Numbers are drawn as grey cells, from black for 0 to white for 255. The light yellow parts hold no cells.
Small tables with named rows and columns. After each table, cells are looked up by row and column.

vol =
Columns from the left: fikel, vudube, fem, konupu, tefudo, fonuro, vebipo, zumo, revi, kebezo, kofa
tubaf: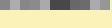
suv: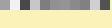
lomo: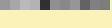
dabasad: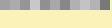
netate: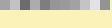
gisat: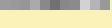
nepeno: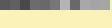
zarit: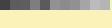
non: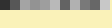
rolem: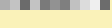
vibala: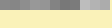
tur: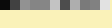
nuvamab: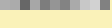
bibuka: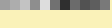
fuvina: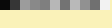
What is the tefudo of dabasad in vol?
144
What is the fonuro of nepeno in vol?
119
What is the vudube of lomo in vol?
167
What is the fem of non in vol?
164
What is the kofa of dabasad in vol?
120
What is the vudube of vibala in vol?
134
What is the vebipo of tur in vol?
77
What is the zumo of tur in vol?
174
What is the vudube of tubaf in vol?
173
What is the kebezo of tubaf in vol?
170
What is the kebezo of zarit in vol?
187
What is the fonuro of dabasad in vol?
168
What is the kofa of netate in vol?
147
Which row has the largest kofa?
fuvina

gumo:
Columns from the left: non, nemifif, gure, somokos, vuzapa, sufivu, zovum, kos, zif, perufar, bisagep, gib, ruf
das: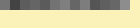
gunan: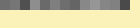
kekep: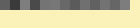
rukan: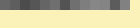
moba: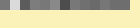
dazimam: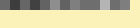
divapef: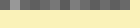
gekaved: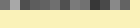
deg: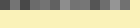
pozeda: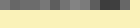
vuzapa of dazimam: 99
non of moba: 119
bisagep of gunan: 134
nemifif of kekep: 59
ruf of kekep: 125
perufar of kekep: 97
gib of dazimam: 110
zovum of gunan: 110
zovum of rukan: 83
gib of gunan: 129
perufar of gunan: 150
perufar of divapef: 94
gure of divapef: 104
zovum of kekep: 104
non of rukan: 103
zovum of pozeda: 115
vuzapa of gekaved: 98
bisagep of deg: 110
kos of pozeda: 131

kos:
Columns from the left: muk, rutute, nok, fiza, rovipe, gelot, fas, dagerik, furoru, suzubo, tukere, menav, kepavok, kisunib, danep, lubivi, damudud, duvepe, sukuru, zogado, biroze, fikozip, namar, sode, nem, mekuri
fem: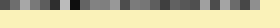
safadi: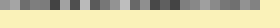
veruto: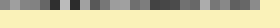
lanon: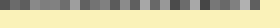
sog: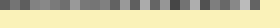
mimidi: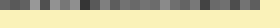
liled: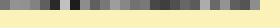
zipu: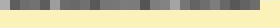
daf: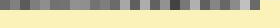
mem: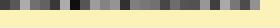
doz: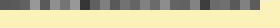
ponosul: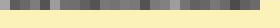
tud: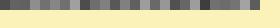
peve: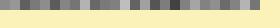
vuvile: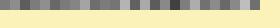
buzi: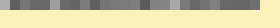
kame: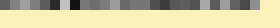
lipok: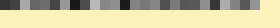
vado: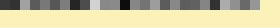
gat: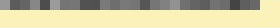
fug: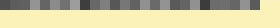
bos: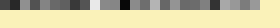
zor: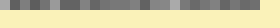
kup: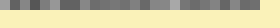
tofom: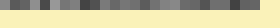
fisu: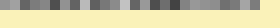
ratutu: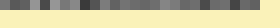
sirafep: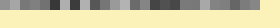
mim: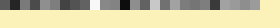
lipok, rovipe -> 108
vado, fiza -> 91
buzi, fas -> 104
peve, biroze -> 130
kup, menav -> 119
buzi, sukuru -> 121
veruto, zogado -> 104
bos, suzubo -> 233
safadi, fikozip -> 138
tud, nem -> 163

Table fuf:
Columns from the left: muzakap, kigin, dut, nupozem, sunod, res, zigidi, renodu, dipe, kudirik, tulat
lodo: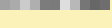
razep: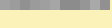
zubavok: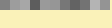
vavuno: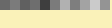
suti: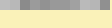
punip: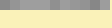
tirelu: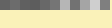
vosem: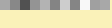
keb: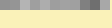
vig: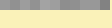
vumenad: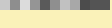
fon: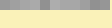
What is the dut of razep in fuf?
145
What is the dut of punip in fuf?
158
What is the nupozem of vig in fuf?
146
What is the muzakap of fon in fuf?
154
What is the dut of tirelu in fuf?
96
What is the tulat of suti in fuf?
144
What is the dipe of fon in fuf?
159
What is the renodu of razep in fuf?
140
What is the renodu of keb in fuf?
160
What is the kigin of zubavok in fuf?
157
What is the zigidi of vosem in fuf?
205
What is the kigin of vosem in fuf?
136
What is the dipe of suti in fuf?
186

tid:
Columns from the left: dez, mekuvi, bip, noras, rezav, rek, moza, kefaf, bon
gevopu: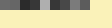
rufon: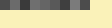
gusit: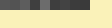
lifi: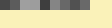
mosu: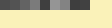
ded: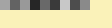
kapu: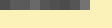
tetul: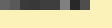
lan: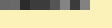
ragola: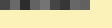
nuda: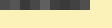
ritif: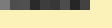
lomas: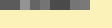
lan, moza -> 132
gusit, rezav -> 108
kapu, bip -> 89
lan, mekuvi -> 105
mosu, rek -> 149
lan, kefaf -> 59
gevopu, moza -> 72
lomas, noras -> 101
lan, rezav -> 60
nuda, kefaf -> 66
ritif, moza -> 76
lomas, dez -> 91
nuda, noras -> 72

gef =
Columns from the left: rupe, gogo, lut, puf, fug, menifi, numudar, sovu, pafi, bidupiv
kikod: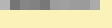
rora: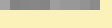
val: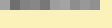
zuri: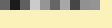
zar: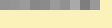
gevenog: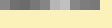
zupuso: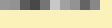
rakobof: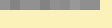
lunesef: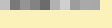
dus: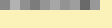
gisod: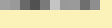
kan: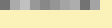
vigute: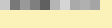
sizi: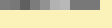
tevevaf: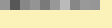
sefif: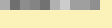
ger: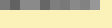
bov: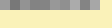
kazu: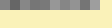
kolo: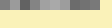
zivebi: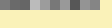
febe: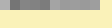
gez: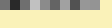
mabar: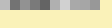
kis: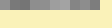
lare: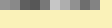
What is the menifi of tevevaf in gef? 152
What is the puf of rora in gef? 135
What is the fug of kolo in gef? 161
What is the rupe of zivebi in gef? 123
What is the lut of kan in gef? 192
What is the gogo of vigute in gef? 120
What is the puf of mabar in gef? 122
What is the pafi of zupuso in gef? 100
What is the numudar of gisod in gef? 153
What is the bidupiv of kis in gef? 125
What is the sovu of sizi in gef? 120
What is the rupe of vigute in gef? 200
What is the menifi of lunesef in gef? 178
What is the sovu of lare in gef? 145
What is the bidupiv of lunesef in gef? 168

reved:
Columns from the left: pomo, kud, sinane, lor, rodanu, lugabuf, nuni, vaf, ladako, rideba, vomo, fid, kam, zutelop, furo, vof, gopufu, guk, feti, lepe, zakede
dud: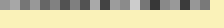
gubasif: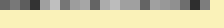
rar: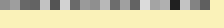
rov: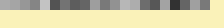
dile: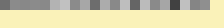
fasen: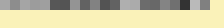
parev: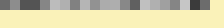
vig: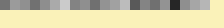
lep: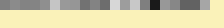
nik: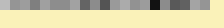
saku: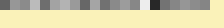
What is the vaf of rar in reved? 106
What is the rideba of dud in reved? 169
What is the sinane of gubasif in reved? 93
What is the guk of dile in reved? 65
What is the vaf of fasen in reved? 148
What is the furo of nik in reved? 156
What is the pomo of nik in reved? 188
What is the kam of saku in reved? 156
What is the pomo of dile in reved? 111
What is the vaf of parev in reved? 129
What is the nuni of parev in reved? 176
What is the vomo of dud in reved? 67
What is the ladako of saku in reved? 103
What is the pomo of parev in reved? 107
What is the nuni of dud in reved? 82
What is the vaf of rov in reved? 93
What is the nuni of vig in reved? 203
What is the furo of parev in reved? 192
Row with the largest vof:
parev

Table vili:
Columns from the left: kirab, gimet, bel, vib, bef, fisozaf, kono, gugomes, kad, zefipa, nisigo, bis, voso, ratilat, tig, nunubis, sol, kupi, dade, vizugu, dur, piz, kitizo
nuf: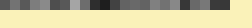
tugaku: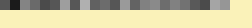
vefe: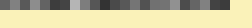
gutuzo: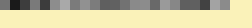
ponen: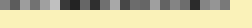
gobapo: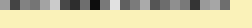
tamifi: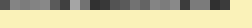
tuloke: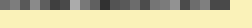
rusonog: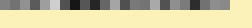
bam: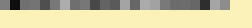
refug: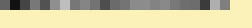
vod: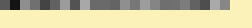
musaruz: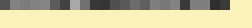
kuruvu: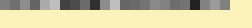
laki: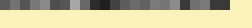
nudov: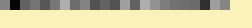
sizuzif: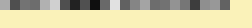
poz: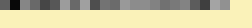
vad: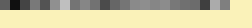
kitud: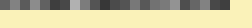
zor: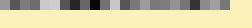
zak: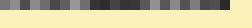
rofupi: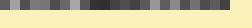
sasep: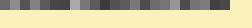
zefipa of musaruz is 56
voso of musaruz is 89
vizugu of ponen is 43
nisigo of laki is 31
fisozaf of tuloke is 63
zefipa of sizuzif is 15
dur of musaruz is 127
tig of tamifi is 100
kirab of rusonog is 129

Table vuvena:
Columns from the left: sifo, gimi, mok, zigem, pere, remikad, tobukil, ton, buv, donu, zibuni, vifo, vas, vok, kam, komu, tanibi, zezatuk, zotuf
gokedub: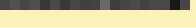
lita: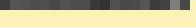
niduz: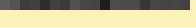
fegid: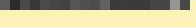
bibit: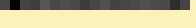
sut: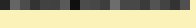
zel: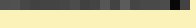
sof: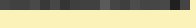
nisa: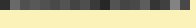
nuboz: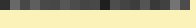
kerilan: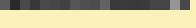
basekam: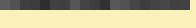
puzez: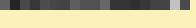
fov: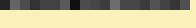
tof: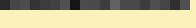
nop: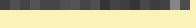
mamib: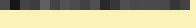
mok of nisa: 80
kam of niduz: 54
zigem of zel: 66
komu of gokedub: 73
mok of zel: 71
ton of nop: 84
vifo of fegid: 58
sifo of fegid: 91
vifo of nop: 68
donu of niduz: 68
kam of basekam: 61
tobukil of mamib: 82
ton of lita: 77
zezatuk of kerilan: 150
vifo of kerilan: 58
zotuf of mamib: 67

